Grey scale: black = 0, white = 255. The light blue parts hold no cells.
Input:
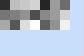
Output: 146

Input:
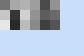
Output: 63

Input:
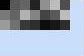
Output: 23

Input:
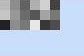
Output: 56

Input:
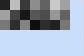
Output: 34

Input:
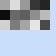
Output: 229
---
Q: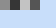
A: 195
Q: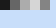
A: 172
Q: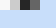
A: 38
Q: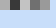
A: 195
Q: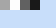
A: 97
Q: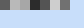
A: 167
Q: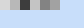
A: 61
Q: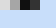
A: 16
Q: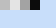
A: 163
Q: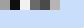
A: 241
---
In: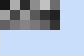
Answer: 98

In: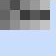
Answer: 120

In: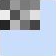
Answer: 38

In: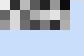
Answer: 152

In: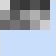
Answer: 103

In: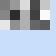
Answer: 230

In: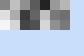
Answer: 245
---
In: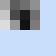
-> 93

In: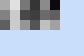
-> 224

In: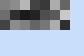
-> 140

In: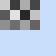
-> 60

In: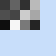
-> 99

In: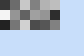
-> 108

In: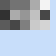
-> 115
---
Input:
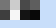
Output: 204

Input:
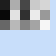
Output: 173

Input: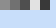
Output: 113

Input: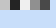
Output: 36

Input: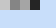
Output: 133

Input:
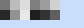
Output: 188

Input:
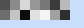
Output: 139
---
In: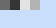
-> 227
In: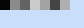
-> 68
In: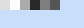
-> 126
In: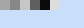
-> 11
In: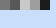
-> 158
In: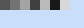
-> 25
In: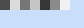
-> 138
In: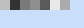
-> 233
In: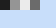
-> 235
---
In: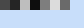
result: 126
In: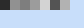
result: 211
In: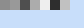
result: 238
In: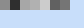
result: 204
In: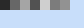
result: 207
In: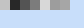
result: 216
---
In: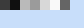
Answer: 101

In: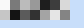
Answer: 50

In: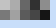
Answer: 70

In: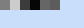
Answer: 92

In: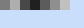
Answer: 92

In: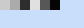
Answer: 87
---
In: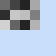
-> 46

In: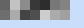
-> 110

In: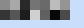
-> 53

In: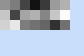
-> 198

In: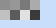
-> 192

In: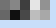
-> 103
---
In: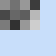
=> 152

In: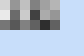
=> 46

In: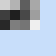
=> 117

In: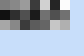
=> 198

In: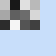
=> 84

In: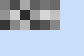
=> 85
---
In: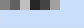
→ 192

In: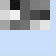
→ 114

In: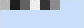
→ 98

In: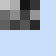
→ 84

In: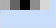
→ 2

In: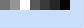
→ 254

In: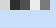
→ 80

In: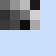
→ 14

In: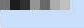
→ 48

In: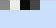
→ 10
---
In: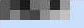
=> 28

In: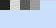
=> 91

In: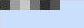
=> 199

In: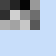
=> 5

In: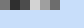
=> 76

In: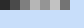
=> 127

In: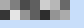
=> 75
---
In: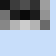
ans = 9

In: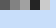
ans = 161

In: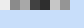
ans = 65

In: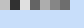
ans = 100

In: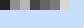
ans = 68

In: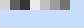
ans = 234

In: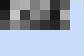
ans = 136

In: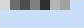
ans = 129

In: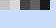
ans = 68

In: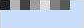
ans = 157
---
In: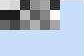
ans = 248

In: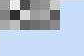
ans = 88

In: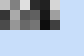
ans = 159

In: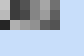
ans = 95

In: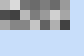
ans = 166

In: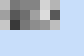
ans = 88

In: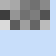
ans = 82

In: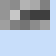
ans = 62

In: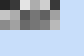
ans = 161

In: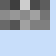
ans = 116
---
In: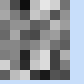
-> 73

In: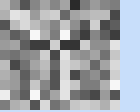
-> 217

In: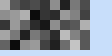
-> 88

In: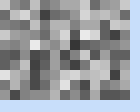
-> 96

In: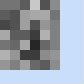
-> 140

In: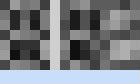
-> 81
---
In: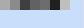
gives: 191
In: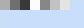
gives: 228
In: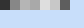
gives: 94
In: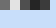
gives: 59
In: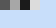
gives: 220
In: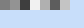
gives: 196
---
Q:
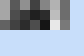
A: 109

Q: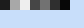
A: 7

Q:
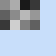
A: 56

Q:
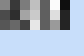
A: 15

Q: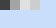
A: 205

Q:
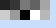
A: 165

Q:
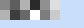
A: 222

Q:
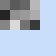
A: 184

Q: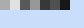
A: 23
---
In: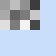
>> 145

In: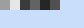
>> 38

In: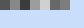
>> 104

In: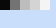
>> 212

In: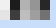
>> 149

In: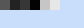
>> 198
